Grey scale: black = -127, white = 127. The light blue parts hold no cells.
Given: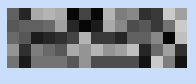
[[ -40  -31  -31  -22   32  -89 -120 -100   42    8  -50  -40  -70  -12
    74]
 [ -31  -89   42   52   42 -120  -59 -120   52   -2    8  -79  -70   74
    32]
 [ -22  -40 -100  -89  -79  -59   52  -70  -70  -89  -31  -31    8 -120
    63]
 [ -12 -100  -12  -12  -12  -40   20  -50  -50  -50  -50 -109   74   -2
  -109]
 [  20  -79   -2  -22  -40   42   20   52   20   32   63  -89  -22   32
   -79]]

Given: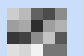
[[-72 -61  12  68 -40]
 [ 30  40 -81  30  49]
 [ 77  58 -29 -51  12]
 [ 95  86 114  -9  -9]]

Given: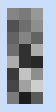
[[-69  66  14]
 [-58  33  78]
 [-46 -17  14]
 [-28   4 -28]
 [-17 -78  44]
 [ -5 -97 -37]
 [  4  -5  24]
 [ 44 -78 -87]]

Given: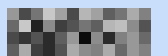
[[ -53  -74  -44  -84  -32   24 -116   12  -84    1   24  -22]
 [ -32   43  -64  -84  -44   43   12    1   43  -22   24    1]
 [ -22   72  -93   12  -64  -44  -10  -32   54   63   12  -44]
 [  24  -53  -10   72   33  -53   54   33  -32  -10   43    1]]

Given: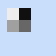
[[  32  -24]
 [ 109 -111]]

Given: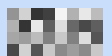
[[-54  82 -42  72  10  29  10  72]
 [ 20  82 -75 -63 116  49 104  60]
 [ 38  29  60   1  72   1  93 -42]
 [ 49 -75 104 -32  93 -23 -54 -32]]
